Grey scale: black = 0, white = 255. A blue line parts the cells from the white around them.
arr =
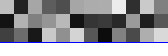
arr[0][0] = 191
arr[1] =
[19, 178, 128, 149, 185, 19, 53, 58, 40, 154, 31, 87]
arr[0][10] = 202
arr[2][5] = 212
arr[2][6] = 87
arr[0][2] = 166

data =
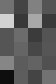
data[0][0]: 114
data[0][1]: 68
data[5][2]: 68
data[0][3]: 84
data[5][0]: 14
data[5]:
[14, 93, 68, 114]
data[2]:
[85, 108, 59, 84]

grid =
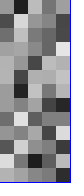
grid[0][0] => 153
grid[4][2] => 71
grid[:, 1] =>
[31, 215, 191, 166, 151, 70, 35, 131, 224, 131, 208, 119, 163]
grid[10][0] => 86
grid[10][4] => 59
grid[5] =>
[180, 70, 176, 174, 194]
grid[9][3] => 70
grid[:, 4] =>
[159, 71, 73, 229, 178, 194, 181, 39, 128, 219, 59, 186, 45]
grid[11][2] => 29
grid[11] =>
[220, 119, 29, 94, 186]
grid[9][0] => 149
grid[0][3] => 117
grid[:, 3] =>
[117, 133, 103, 102, 188, 174, 120, 68, 128, 70, 127, 94, 123]
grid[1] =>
[76, 215, 150, 133, 71]
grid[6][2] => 194

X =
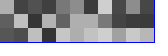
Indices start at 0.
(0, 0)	175
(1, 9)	60
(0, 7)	207
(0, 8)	72
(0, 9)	141
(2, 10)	183
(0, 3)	64
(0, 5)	141

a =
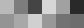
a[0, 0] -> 185
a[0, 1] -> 125
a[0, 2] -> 68

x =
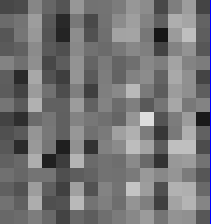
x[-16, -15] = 71
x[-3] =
[96, 82, 157, 95, 64, 160, 82, 131, 115, 196, 157, 79, 178, 175, 105]
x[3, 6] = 113
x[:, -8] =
[115, 114, 111, 107, 122, 125, 127, 131, 112, 122, 129, 114, 114, 131, 127, 111]
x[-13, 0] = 90
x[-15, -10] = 120
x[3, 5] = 137
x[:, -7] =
[124, 140, 163, 120, 100, 99, 137, 108, 101, 160, 139, 110, 113, 115, 110, 123]
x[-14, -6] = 164
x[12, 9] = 122
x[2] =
[86, 118, 152, 84, 36, 141, 81, 111, 163, 164, 119, 22, 155, 191, 94]
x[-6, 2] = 153
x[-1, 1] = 108
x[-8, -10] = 131
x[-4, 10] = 153
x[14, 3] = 79
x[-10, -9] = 63
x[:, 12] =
[126, 174, 155, 131, 163, 169, 156, 167, 124, 121, 191, 152, 149, 178, 163, 147]
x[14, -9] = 115
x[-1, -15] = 104
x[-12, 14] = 124
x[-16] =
[71, 75, 134, 102, 84, 151, 114, 115, 124, 151, 140, 72, 126, 157, 68]
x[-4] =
[112, 103, 116, 116, 79, 93, 99, 114, 113, 122, 153, 136, 149, 123, 86]
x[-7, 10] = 124
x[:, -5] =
[140, 131, 119, 127, 136, 140, 122, 89, 221, 124, 163, 105, 153, 157, 127, 155]
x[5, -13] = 168
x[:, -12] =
[102, 88, 84, 90, 71, 82, 113, 97, 118, 120, 118, 32, 116, 95, 79, 104]
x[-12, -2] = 131
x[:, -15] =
[71, 107, 86, 90, 131, 94, 92, 117, 67, 80, 88, 97, 112, 96, 114, 104]
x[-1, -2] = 144
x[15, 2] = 125

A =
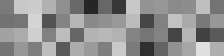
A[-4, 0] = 122
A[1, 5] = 182
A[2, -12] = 189
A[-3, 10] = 70
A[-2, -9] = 184
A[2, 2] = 207
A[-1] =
[116, 151, 126, 189, 90, 172, 155, 127, 201, 123, 47, 100, 145, 166, 223, 176]
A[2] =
[162, 171, 207, 129, 189, 102, 179, 184, 178, 132, 117, 131, 68, 182, 65, 90]
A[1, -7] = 188
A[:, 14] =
[191, 121, 65, 223]
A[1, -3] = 170
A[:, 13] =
[141, 170, 182, 166]
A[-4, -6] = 147
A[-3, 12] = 194
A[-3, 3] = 83
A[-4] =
[122, 200, 204, 177, 143, 105, 38, 103, 55, 200, 147, 151, 138, 141, 191, 115]
